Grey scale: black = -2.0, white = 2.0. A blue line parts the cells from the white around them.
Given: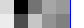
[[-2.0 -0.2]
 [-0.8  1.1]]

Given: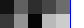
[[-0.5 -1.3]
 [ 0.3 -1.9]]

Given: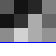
[[-1.7 -1.4]
 [-1.2  0.7]]

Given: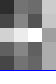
[[-0.2 -0.3]
 [ 0.1 -0.7]]

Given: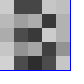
[[-0.9 -0.9]
 [ 0.5  0.7]]

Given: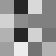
[[-1.4  1.4]
 [ 0.2  0.0]]

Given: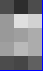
[[-1.3 -0.8]
 [ 1.5  1.3]]
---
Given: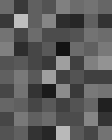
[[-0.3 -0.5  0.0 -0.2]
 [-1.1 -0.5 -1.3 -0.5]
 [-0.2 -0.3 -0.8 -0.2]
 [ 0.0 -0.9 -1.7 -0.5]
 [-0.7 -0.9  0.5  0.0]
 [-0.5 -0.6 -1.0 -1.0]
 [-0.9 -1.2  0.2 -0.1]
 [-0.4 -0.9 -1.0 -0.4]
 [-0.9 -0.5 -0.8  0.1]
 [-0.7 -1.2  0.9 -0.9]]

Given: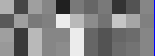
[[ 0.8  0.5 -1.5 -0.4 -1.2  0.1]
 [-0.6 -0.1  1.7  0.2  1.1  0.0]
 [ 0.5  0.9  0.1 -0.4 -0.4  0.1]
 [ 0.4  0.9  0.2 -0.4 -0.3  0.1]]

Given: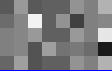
[[-0.6 -0.6 -0.5  0.0]
 [-0.3  1.8  0.3  0.0]
 [ 0.0  0.4 -0.5  0.0]
 [ 0.0 -0.7 -0.2 -0.3]
 [-0.4 -0.7 -0.5  0.0]]

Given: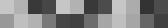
[[ 1.1 -1.1  1.1 -1.1  1.1 -1.2]
 [ 0.4  0.8 -0.9 -0.3  1.0 -0.4]]

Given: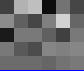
[[-1.0  1.0 -0.2]
 [ 0.2 -0.9  1.3]
 [-1.6 -0.1 -1.0]
 [-0.1 -0.8  0.0]
 [-0.3 -0.3 -0.2]]

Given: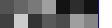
[[-0.7 -0.1 -1.7 -1.7]
 [-1.0 -1.2 -0.8  0.1]]

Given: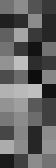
[[-0.2 -0.7]
 [-1.5  0.2]
 [-0.5 -1.1]
 [-0.2 -1.7]
 [ 0.3 -1.3]
 [-0.8 -1.8]
 [ 0.8  1.0]
 [ 0.3 -0.6]
 [-0.1 -0.3]
 [-0.9 -1.4]
 [ 0.7 -1.4]
 [-1.6  0.2]]

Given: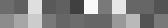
[[-0.3  1.5 -0.5  1.9  1.6 -0.4]
 [ 0.2  1.2 -0.4 -0.4  0.4 -0.7]]
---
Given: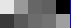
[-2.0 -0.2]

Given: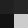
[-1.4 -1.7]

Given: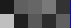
[-1.2 -1.3]

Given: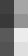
[ 0.6 -1.1]

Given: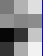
[ 1.5  0.1 -1.9]

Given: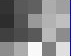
[ 0.5  0.8 -0.6  0.7]

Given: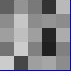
[0.9 0.3 0.5 1.2 1.2]

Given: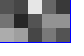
[-1.1  0.3 -0.9]
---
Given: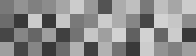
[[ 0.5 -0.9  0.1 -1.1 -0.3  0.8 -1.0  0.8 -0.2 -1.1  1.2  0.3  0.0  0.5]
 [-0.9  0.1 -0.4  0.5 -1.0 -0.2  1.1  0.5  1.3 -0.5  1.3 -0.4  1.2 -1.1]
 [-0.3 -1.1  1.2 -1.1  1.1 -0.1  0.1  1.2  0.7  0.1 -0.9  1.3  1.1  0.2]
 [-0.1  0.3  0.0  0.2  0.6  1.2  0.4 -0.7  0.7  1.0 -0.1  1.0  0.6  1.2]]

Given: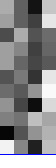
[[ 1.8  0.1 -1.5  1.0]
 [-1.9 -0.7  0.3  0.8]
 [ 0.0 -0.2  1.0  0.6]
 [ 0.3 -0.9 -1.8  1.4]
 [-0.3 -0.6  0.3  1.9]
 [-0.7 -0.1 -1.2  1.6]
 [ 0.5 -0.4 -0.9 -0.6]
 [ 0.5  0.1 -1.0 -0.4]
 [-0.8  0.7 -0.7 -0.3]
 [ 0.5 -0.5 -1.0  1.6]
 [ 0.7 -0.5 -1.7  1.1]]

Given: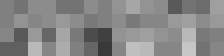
[[-0.5 -0.5  0.9  0.1  0.7  0.0 -0.4 -1.1  0.1  1.0  0.9  0.1  0.1  1.1
  -0.2  0.1]
 [ 0.1 -0.6  0.4 -0.4  0.6 -0.1 -0.8 -1.0  0.3  0.4  0.5  0.3  0.2  0.9
  -0.1  0.0]
 [ 0.0  0.3  0.1  0.2  0.4  0.2 -0.1  0.0  0.2 -0.1  0.1  0.1  0.4  0.5
   0.2  0.4]
 [ 0.0 -0.2  0.2  0.2 -0.2 -0.2  0.2  0.0  0.3  0.6  0.3  0.2 -0.6 -0.2
  -0.3  0.5]]

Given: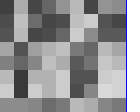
[[ 0.2  0.2  0.1 -0.3 -0.1  0.9  0.7  0.1 -0.1]
 [ 1.2 -1.1  1.2  0.8  1.2 -0.8  0.1  1.4  1.3]
 [ 0.9 -1.1  0.8  0.8  1.2 -0.7 -0.7  1.2  1.3]
 [ 0.0 -0.4  0.1  1.0  0.7 -0.6 -0.2  1.1  0.9]
 [ 0.6 -0.7  0.5  0.8  1.0 -0.1 -0.4  0.9  0.6]
 [-0.7  0.9 -0.9 -0.8 -0.4  1.2  0.2 -0.6 -0.6]
 [-0.8  1.0 -0.3 -0.9 -0.8  1.0  1.2 -0.7 -0.9]
 [-1.0  0.7 -0.9 -0.4  0.3  0.9 -0.9  0.3  0.2]]

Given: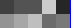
[[ 0.3  0.6  1.0 -0.3 -0.1]
 [-1.0 -0.7 -0.7  1.2 -1.4]]

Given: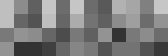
[[ 0.3 -1.2 -1.2 -1.0 -0.4  0.1 -0.1 -0.7 -0.2 -0.2 -0.7 -1.1]
 [-0.1  0.3  0.2 -0.4 -0.8 -0.1 -0.5  0.3 -1.2 -0.1  0.2 -0.3]
 [ 1.0 -0.4 -0.7  1.0 -0.4  0.7 -0.2 -0.5  0.2  0.5 -0.3  0.3]
 [ 1.0  0.2 -0.5  1.1 -0.3  1.1 -0.3 -0.6  0.8  0.6  0.0  1.1]]
